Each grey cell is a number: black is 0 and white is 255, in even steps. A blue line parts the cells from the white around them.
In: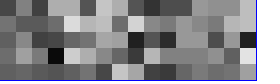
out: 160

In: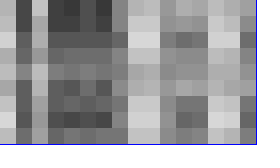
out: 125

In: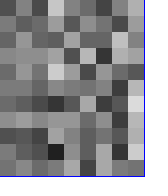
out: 115

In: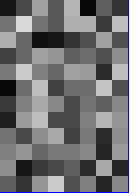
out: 135

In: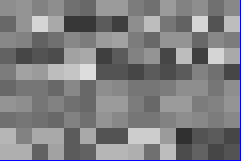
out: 83

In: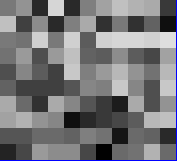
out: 106
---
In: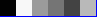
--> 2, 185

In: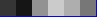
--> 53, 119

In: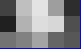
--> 66, 87

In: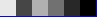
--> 232, 0

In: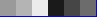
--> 154, 108

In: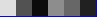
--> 223, 33
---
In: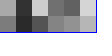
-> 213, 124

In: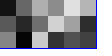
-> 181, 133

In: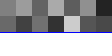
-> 35, 105

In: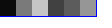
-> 150, 11

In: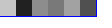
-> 80, 198

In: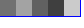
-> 203, 113
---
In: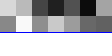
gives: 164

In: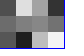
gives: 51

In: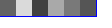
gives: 85

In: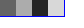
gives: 216

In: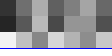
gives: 104

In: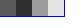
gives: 228

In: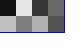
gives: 105

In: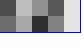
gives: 228

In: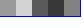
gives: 131

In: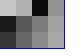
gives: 147
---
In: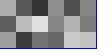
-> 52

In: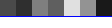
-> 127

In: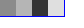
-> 52

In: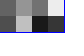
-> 114

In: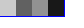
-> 146

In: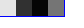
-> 5

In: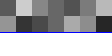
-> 135

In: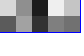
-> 28

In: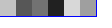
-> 114

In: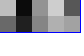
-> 147
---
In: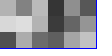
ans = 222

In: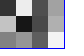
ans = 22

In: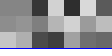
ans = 148

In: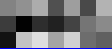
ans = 2

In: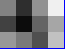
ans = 12

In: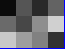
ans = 71

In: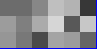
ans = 127

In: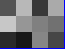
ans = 150

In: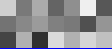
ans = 136
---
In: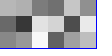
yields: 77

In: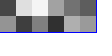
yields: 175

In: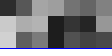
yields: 37

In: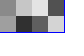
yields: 95

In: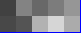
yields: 214

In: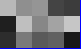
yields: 163
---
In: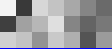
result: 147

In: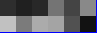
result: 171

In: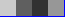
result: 49

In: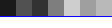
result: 49

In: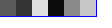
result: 222

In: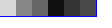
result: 101
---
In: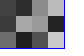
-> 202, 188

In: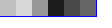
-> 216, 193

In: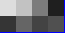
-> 221, 194

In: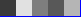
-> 225, 181

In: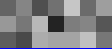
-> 198, 192

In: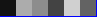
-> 208, 172
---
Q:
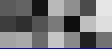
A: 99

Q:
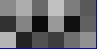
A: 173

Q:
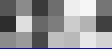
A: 139

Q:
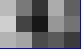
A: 121

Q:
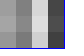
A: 128

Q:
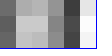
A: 173
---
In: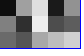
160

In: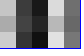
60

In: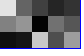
100

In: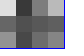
57

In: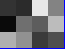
43

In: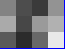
77
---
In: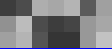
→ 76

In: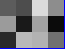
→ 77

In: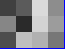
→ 91

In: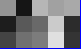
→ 21

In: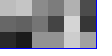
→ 197

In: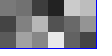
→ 113

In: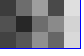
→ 109
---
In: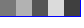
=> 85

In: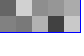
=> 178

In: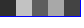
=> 94

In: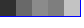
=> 139

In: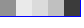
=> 219

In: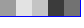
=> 196

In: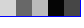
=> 186

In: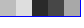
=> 42
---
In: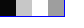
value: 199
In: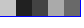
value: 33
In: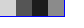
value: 85
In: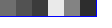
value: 82
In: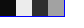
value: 236
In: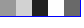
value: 210
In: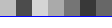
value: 76
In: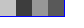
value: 61
